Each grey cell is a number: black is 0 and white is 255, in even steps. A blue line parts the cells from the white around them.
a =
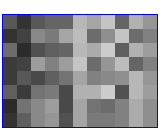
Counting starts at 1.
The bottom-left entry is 51
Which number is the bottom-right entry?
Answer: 143
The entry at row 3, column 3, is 81
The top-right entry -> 150
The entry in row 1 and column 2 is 51
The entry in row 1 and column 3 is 88
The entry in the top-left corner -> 88
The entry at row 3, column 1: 108
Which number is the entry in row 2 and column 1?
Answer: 51
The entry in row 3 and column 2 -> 43

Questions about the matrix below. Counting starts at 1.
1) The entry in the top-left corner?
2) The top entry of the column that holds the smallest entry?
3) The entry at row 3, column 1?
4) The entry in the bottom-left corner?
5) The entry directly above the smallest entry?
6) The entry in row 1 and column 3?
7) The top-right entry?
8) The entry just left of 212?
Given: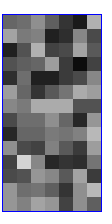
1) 102
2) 26
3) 32
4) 150
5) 163
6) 143
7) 177
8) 66

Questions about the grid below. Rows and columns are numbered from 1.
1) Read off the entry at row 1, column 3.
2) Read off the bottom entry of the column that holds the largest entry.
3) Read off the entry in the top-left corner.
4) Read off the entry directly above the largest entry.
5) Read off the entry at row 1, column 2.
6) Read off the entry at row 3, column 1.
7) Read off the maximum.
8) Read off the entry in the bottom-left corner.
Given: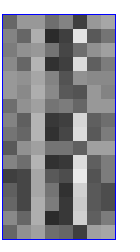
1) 152
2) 63
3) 102
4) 220
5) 152
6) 124
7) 234
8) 102
